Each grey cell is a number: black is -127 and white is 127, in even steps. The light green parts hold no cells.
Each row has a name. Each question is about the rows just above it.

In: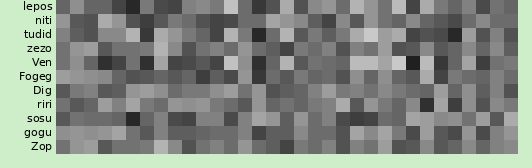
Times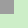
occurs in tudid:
2
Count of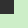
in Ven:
3
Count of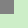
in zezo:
3
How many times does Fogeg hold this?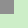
3
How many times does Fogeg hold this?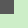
4
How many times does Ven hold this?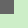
4
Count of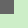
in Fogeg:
7

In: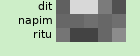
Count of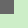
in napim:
3
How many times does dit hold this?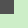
1
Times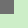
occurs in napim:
2
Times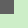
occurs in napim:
0
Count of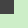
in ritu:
2

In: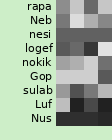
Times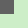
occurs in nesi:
4
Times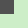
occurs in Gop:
0
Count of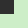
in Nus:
3
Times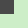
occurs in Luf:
1
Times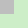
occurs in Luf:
1
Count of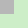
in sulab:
1
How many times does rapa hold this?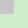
2

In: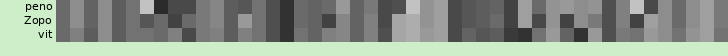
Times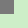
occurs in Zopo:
3
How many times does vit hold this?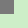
2
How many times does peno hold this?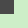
5
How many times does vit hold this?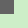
4
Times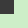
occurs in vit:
1
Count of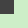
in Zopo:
5
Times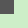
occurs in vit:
1

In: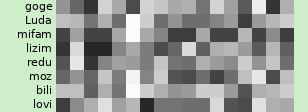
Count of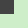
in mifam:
6
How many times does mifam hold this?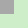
3
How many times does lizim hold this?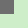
0
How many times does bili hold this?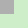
3
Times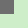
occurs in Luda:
4

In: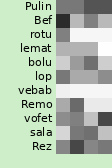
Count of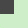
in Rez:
1
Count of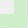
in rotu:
0
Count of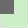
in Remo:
1
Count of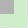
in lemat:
3
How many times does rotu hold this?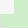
3
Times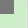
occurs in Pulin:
2
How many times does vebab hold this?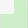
3

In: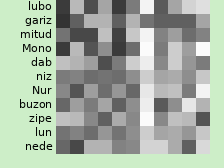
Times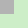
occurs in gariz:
3
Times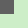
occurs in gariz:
5
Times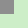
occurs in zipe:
0
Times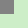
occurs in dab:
0
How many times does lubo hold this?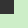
0

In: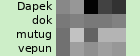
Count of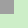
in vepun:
2
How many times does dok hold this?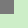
3
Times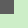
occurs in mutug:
0
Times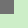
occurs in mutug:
1

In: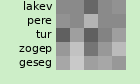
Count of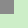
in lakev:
3
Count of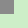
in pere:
3
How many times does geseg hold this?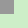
1
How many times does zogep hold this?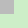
1
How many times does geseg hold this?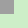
1
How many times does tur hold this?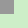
0
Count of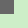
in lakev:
1

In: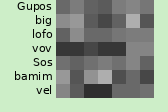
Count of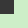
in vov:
4
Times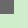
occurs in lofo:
2
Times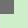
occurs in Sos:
3
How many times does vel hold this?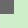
2

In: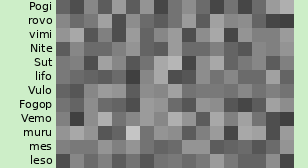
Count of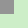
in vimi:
2
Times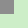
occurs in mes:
0
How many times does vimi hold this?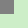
3

